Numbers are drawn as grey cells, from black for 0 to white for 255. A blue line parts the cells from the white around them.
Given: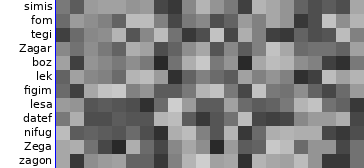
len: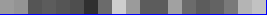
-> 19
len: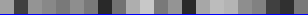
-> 22
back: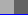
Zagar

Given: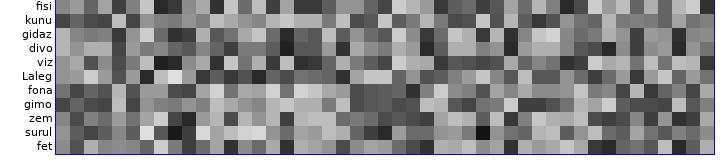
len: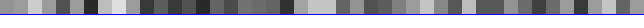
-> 46
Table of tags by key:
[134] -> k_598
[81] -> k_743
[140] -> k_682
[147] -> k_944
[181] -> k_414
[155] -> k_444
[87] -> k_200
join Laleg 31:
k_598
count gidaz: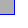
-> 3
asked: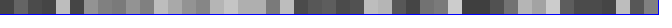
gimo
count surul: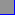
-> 5
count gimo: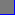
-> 3

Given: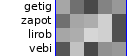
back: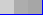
zapot
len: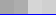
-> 4
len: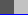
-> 2
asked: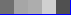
zapot
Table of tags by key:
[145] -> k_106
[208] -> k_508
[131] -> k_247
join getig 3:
k_247
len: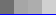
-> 4

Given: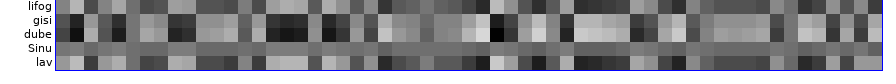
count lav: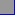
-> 5
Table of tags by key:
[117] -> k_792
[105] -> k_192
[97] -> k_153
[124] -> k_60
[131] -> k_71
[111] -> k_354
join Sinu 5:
k_354

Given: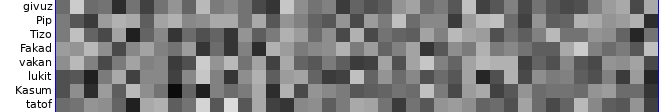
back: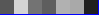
tatof
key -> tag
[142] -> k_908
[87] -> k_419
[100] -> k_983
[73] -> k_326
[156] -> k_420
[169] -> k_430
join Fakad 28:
k_908
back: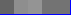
Tizo
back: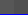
lukit

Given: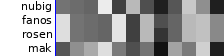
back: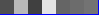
fanos
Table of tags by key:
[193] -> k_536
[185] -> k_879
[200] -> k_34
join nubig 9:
k_34

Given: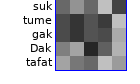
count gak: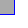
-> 1
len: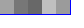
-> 5
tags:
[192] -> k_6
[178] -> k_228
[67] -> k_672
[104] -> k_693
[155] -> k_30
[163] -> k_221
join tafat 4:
k_30
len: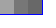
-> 3
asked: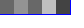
suk
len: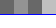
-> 4
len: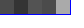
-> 5

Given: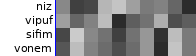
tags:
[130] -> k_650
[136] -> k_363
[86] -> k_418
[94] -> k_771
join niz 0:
k_363
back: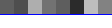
vipuf
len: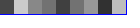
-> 9

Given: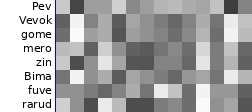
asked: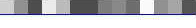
rarud
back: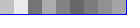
Vevok
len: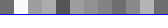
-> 12
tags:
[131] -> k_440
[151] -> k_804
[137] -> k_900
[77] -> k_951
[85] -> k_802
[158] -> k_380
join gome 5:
k_380

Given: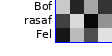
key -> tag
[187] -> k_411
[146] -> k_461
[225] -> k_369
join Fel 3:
k_369
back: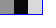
rasaf

